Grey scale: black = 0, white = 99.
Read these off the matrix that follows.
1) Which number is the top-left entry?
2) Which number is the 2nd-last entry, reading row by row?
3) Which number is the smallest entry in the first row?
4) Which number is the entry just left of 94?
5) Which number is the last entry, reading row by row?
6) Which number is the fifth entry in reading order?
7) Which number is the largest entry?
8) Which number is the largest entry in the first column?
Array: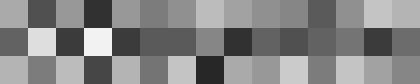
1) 66
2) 63
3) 19
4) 23
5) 52
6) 59
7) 94
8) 70

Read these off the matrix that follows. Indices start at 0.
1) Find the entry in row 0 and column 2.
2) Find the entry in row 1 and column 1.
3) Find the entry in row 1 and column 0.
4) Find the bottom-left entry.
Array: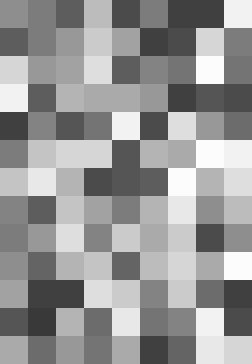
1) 36
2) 48
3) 36
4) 66

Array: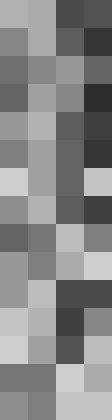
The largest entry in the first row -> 69
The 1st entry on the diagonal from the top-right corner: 32
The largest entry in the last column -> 80
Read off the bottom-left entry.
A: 55
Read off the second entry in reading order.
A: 66
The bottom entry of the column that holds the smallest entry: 76
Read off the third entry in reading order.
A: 29
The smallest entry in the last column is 17
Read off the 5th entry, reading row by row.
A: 52
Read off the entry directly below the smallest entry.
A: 25
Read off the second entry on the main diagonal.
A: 66
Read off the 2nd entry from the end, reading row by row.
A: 76

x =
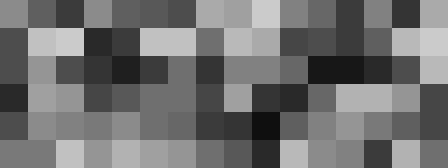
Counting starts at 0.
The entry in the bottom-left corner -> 47
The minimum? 6
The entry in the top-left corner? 54
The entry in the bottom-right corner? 43
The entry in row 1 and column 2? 79
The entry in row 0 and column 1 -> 37
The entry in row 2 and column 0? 30
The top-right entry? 66
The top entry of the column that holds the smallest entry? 79
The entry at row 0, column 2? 23
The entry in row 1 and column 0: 30
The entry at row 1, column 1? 75

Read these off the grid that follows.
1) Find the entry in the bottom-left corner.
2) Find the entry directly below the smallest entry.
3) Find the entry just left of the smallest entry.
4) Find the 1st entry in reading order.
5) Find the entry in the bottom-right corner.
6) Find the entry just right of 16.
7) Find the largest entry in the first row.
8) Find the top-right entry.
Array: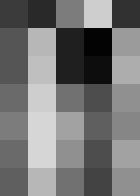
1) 37
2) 5
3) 12
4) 23
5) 56
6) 48
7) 80
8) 19

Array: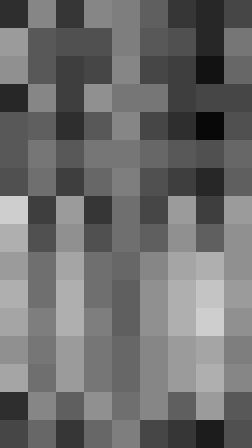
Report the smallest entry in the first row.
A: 15
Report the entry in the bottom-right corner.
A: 31
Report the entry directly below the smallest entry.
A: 31
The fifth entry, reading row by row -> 49
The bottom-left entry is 27
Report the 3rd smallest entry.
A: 11
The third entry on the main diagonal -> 24
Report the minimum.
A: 3
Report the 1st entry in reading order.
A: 18
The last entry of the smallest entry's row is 31
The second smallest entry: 7
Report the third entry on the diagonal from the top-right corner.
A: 24
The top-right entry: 27
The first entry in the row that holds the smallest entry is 34
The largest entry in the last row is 49

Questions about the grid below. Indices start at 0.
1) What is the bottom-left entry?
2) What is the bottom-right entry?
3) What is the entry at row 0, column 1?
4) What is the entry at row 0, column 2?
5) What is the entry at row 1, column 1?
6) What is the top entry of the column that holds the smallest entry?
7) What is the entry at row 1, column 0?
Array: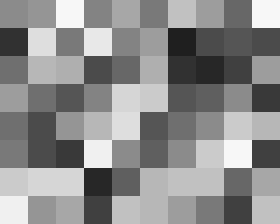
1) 93
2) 75
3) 58
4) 96
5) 86
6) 75
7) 19

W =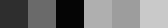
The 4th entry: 68
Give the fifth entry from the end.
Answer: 41
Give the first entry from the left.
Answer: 18

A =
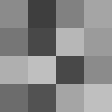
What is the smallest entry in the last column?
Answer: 54
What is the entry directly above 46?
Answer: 54
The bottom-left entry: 42
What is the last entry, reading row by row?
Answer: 74
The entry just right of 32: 64

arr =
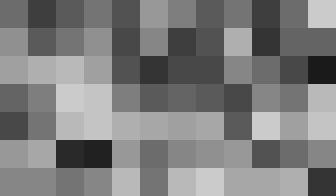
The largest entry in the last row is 79
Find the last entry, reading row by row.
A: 20
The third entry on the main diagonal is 72
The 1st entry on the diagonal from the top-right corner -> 79
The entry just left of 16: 65
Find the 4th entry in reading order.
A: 45
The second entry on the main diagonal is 35
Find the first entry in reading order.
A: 42
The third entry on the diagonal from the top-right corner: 42
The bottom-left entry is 52
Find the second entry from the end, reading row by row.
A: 68
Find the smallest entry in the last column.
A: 10
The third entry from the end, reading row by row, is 65
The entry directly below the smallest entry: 72
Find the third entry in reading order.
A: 35
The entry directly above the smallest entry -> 39
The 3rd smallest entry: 16

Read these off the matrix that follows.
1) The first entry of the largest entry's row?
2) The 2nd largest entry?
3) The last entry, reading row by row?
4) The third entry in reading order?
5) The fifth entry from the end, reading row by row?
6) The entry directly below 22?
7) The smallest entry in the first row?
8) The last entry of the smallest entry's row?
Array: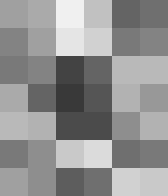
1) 62
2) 89
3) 78
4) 93
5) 55
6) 29
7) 39
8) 59

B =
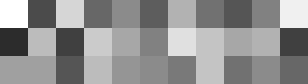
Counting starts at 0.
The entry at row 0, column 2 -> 83
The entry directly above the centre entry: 36
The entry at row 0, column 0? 99
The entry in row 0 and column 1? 29
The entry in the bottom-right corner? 40
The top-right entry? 93
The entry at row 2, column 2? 33
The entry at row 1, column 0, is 17

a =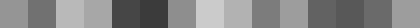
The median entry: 55
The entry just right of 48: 61
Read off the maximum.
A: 79
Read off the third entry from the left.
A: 72

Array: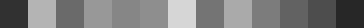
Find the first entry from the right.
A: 15
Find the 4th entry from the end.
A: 48
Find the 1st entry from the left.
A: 19
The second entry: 70
